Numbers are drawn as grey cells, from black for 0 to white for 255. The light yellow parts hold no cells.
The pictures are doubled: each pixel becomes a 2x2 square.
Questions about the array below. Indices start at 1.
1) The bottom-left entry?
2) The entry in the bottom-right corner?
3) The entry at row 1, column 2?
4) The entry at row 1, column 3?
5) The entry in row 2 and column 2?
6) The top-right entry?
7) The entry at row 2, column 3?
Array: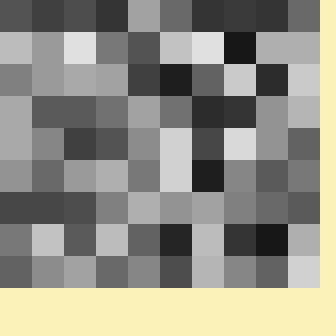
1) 98
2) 209
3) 64
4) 77
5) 154
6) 105
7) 224

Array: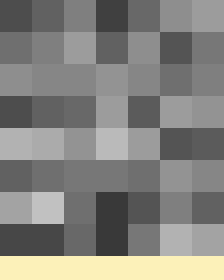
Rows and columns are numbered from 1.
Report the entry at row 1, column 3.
127
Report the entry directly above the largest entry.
111
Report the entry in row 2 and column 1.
111
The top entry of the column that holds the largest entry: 96
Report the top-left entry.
77
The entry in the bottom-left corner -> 71
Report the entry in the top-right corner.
155
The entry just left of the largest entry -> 163
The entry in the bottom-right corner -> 163
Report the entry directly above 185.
155
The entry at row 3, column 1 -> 141

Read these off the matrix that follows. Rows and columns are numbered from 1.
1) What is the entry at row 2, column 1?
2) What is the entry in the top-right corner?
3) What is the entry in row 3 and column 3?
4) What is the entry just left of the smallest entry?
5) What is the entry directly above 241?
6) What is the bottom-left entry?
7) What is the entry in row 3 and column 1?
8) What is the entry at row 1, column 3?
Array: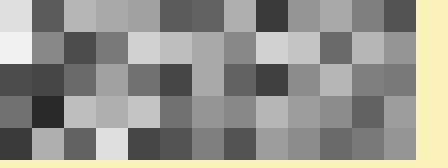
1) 241
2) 83
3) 105
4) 113
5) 222
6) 56
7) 76
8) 181

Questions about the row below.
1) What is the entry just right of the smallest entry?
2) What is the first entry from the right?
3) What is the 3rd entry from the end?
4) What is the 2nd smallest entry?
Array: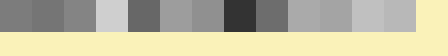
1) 109
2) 184
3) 164
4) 103

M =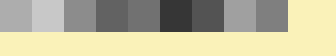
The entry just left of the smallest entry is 113
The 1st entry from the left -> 173
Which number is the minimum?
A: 54

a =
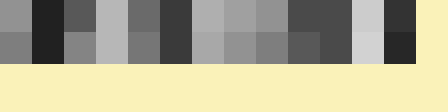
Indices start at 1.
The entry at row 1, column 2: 33
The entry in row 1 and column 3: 88
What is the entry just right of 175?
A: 160
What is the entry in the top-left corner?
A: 146
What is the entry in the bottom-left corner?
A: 126
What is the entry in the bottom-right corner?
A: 39
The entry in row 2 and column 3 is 132
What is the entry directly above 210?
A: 204

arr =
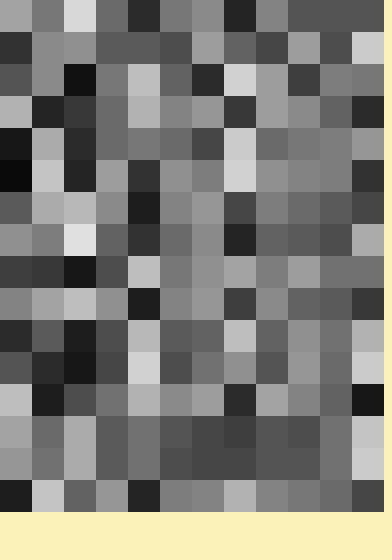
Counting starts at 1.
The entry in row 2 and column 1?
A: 50
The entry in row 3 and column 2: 138
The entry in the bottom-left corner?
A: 29
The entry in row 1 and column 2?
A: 119
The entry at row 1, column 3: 216
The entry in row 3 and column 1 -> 84
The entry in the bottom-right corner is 70
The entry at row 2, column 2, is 138
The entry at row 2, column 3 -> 144
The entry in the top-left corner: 163
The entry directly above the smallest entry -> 23
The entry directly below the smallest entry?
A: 90
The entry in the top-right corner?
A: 84
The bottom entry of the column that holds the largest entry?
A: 98
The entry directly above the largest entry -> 184
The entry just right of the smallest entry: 196

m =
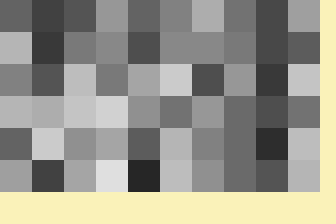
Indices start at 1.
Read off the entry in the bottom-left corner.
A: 159
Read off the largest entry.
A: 223
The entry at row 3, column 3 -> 189
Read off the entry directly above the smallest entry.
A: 92
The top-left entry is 99
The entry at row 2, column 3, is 121
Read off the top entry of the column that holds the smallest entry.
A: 99
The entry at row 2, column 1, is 181
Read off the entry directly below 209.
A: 165
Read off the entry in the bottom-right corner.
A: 181
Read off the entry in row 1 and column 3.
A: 84
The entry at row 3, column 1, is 129
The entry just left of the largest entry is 165
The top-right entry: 159
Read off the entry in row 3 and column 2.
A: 84

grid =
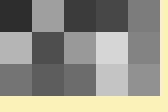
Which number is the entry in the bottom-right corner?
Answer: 145
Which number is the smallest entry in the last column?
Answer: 124
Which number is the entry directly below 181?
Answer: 116
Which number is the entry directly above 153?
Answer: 59

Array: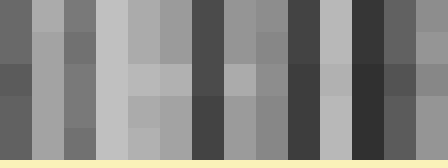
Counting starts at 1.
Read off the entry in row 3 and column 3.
121
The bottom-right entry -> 149
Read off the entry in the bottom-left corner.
97
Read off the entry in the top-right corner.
141
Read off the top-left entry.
105
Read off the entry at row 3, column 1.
91
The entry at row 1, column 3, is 121
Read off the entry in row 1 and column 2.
171
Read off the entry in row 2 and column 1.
105

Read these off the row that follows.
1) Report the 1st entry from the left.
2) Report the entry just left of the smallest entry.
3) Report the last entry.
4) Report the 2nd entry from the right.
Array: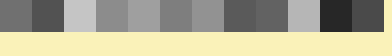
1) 112
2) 182
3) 74
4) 39

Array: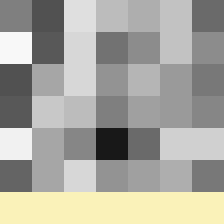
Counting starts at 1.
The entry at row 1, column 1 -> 127
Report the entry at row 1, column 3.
223
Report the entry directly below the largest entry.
81
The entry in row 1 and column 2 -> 81
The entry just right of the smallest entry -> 106
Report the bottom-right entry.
120
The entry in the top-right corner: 106
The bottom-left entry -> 100
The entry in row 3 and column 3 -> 215
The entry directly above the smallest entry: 127

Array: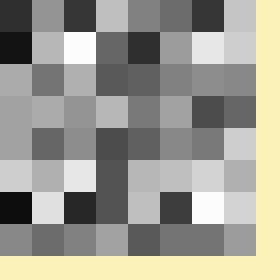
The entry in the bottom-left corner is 135
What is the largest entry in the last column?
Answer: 211
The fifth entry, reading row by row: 129
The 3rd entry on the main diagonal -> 176
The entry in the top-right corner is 197
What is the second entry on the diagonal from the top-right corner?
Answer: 230
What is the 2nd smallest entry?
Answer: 19
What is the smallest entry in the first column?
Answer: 13
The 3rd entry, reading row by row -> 54
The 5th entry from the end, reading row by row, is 162
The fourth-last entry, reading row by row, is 89
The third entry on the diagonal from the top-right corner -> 129
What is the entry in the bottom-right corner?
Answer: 155
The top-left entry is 47
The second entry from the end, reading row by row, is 115

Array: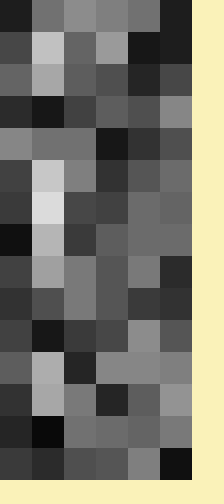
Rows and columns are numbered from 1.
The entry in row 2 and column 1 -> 71
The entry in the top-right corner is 29
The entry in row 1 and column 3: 140
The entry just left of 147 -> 93
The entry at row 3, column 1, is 100
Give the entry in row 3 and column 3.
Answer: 93
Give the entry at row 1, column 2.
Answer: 113
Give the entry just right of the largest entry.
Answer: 71
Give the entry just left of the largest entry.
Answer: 58
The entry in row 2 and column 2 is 193
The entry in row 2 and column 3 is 100
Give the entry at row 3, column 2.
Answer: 167
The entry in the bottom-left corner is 58
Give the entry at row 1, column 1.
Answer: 29
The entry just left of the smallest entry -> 37
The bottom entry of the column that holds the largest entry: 43
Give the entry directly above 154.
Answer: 127
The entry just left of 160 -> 65

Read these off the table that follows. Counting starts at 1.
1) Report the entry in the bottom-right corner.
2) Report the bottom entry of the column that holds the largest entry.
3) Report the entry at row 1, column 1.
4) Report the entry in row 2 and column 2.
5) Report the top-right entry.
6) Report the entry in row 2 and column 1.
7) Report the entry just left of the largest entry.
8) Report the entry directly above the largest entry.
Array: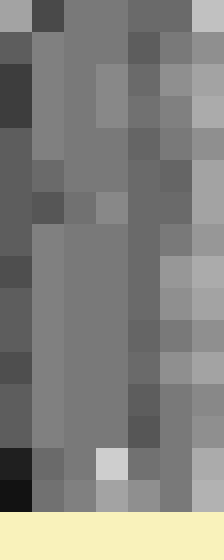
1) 178
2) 163
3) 163
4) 128
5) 192
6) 94
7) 120
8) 120
